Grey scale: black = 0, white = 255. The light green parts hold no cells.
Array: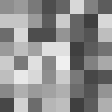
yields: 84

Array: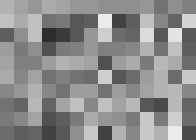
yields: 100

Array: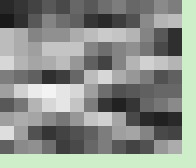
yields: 41

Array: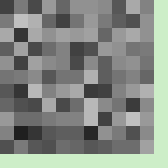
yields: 153

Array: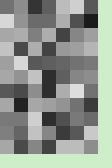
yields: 107

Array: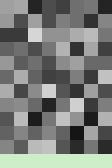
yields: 178

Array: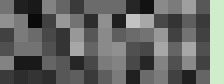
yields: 80

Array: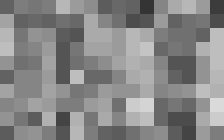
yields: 218

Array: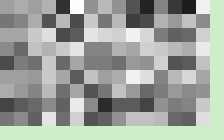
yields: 146
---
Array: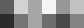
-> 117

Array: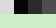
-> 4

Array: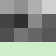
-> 117

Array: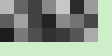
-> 122

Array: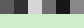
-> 50

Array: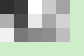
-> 121

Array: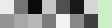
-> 168

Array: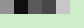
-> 15

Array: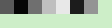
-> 5
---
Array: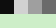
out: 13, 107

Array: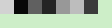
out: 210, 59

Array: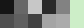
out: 21, 171

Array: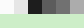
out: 251, 172

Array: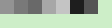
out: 147, 84

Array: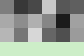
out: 126, 155
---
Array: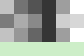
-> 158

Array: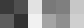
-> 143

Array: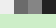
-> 133

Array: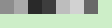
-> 210

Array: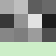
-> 156

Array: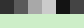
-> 19
